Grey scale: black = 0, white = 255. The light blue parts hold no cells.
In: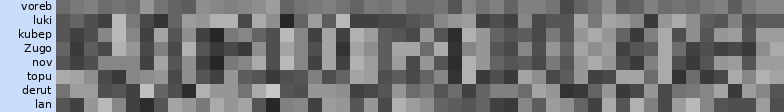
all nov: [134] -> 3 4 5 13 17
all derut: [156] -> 1 2 49
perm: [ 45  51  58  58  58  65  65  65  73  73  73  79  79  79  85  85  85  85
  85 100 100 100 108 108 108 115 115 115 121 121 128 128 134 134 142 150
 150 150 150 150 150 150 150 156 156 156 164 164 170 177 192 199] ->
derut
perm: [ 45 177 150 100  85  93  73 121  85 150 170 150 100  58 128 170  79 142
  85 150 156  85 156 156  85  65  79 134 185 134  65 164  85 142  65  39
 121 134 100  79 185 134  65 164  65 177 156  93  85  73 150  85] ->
kubep
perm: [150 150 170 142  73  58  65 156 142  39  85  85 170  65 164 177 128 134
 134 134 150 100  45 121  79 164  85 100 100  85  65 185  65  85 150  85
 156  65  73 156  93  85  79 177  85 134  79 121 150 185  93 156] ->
kubep
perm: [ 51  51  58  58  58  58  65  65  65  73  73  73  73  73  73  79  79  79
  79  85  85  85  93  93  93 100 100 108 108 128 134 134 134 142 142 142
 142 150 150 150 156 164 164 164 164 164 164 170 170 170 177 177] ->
Zugo
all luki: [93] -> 19 26 46 50 51

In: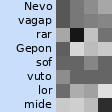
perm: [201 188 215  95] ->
Gepon
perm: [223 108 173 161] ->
lor
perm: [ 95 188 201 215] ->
Gepon
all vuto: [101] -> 1 2 3
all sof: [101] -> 0 1 3
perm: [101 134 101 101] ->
sof

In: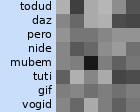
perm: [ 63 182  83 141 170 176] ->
todud
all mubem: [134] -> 0
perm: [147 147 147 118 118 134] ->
pero
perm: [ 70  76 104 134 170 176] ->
daz
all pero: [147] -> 0 4 5
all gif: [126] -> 0 3 5

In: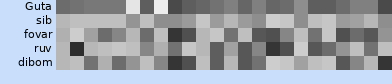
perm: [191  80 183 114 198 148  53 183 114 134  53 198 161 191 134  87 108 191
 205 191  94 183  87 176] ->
dibom
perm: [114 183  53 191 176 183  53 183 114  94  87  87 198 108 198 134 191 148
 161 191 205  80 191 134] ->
dibom
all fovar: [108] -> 3 6 21
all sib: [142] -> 7 8 14 17 23

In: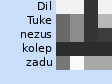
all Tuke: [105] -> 0
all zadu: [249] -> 1
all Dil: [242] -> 0 1 3
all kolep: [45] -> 0 1 2 3
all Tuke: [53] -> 2
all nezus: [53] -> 2

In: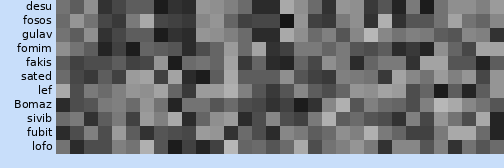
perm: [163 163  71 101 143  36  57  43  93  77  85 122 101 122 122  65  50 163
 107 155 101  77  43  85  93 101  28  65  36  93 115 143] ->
fomim
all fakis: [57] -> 13
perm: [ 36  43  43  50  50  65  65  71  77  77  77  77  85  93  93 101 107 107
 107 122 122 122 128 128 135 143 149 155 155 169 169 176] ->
fubit
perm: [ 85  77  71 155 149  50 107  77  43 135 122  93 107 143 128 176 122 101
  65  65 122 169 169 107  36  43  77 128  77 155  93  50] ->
fubit
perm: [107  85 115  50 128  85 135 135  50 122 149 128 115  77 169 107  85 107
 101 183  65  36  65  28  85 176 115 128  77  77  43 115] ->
lofo

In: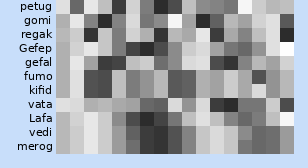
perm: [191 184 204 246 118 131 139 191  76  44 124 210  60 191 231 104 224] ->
petug
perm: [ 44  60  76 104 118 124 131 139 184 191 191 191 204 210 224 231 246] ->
petug
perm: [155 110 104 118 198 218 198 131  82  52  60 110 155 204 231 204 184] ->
merog
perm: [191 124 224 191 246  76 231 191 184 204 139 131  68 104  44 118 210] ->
Lafa

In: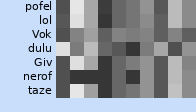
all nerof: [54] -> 1 2 3 5
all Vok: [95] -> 3 7 9
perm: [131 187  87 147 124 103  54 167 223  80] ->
Giv
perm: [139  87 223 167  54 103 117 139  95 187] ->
lol
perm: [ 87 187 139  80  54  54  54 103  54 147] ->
nerof

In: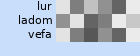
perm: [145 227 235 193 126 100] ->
lur
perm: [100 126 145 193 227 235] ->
lur

